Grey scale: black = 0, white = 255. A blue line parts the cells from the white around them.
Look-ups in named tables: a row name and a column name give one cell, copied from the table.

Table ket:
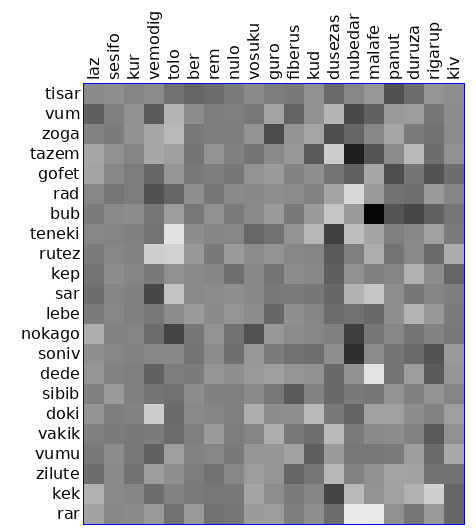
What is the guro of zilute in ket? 149
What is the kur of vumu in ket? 120
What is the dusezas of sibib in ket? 105
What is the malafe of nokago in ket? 118
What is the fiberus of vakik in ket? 120
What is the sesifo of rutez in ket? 135
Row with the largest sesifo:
sibib

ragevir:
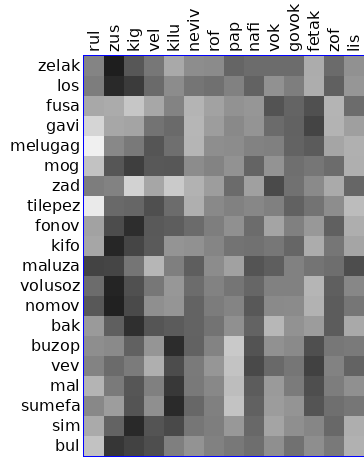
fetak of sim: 134
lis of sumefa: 118
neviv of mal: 121
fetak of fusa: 80
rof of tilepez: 137
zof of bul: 121
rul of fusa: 168
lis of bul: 177
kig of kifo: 69
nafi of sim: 104
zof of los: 96
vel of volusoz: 119
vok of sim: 164

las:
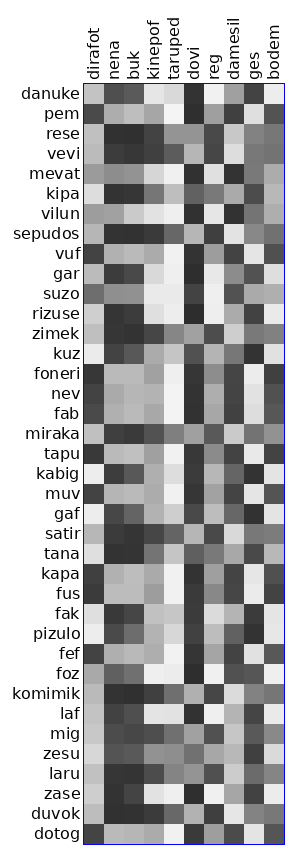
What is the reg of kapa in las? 159
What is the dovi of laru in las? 148
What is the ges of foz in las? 86
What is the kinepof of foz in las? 239
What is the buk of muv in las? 186
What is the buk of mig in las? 71
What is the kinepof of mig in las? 78
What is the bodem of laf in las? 234
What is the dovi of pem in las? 47

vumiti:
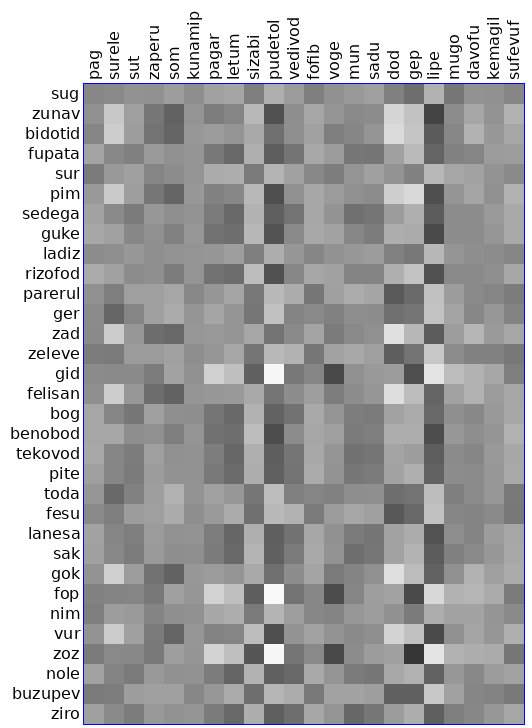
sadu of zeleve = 159
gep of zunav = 194
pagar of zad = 153
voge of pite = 147
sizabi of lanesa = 175
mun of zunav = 137
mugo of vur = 144
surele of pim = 202
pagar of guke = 114
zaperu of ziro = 153
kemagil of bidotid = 152
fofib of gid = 133
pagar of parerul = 150
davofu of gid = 178
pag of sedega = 163
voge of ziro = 148
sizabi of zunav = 184
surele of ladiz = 143
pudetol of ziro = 95

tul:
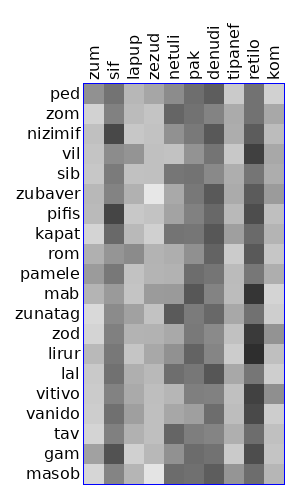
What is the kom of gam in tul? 196
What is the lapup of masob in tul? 181
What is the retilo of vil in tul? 64
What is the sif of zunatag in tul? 139
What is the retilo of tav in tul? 109
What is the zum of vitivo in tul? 203
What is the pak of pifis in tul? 129
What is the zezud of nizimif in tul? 194
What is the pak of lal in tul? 119
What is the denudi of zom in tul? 131
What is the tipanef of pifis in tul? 185
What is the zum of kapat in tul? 212

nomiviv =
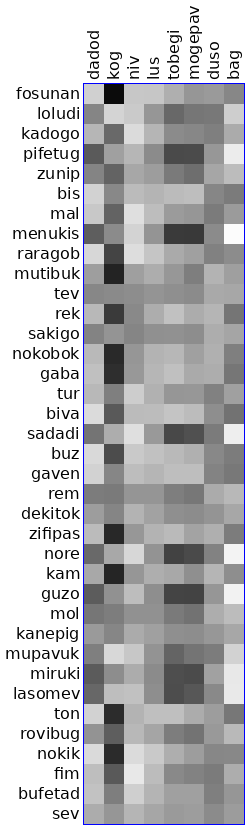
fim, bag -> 173
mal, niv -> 223
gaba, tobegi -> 192
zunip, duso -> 166
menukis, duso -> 139
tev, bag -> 167

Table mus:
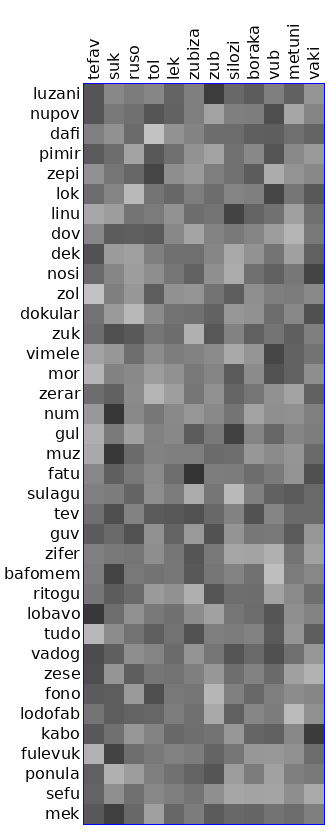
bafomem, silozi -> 131
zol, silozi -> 94
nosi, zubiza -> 98
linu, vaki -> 111
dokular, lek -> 115
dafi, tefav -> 128
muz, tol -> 130
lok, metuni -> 118
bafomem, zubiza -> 88
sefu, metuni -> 142
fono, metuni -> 140

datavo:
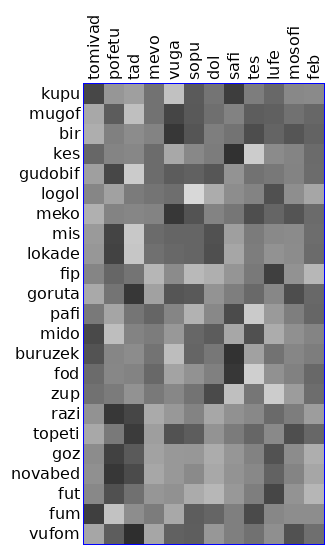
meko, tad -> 134
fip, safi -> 149
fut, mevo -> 150
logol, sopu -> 216
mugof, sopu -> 89
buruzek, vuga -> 189
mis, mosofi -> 139
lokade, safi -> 166
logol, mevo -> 116
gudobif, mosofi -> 131

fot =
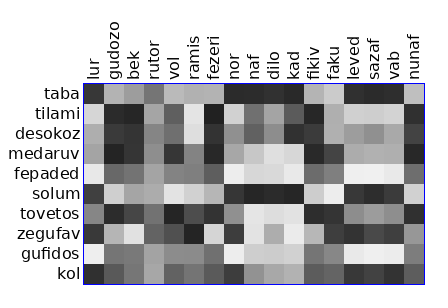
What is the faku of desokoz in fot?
176
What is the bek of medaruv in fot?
53
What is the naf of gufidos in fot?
206
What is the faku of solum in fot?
237
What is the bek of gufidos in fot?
121
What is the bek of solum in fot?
165
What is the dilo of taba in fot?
49
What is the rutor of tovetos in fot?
114
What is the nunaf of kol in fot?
93
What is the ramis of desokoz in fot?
222
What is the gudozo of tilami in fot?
43
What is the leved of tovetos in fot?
141
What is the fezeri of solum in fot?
182
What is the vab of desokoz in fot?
169
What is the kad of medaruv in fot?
215
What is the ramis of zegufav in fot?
36
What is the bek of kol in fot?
118

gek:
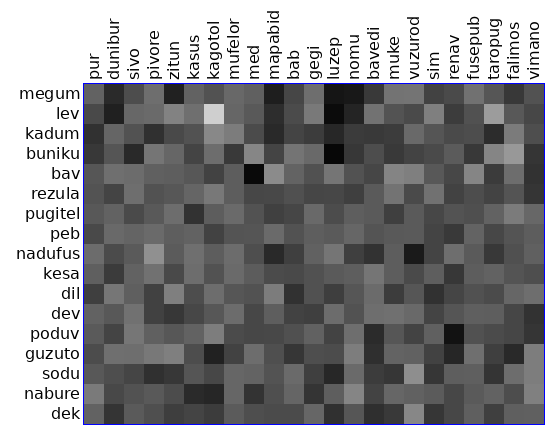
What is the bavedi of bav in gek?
70
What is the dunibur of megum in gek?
42
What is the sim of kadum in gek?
85
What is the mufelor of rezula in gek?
93
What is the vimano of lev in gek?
71
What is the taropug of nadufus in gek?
56
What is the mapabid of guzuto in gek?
79
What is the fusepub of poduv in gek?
81
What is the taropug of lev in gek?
156

